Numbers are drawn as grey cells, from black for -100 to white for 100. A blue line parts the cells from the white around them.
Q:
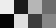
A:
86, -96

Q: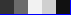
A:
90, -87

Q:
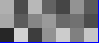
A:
65, -70

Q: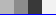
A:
90, -55

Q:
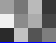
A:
88, -67

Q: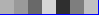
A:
68, -63

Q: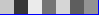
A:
84, -58

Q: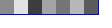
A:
77, -52

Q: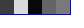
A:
71, -93
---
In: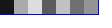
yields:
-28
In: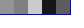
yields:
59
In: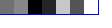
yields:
-71
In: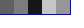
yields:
-82
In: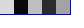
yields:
50
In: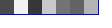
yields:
58
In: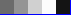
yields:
63
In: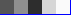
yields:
-65
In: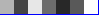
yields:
-15
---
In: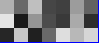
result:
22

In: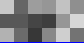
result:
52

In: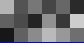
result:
-19

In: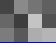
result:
-9

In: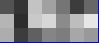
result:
-53

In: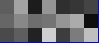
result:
-58

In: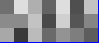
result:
-38

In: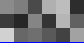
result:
48

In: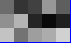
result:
19
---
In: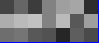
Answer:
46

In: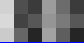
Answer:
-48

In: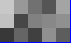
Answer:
-44

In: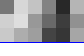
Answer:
74

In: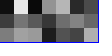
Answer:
-8

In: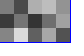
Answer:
-8

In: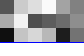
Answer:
90

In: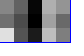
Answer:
-40
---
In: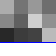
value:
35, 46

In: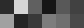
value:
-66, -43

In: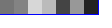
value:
-8, -73

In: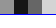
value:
17, 66

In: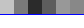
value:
54, 7

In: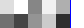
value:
74, -64
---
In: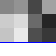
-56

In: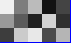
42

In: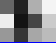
47

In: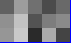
-47

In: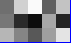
79

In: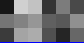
-19

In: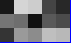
44
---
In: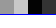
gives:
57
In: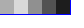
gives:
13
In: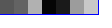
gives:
-80
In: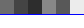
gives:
6
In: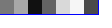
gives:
70
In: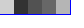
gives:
-36
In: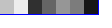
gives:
18
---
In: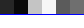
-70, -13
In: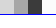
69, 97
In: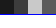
-80, -29
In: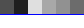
-38, -15
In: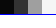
-94, 92
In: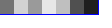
-10, -76
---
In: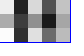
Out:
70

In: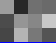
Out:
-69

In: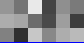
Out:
-47

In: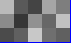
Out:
-47

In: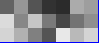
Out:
-66

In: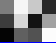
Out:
93

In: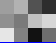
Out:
40

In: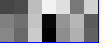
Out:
75

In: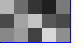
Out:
-59
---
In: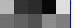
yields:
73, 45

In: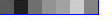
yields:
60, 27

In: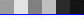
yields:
77, 49

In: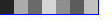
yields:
67, 51

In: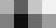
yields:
89, 55

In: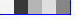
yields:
91, 74

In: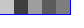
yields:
56, 24

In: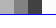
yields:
97, 41

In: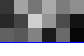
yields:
62, 33

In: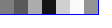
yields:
96, 63
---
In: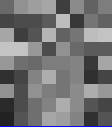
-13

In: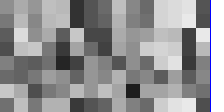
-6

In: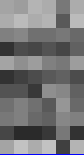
35

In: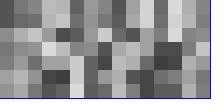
-7

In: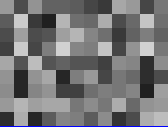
-70

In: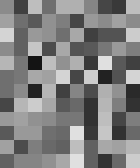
4
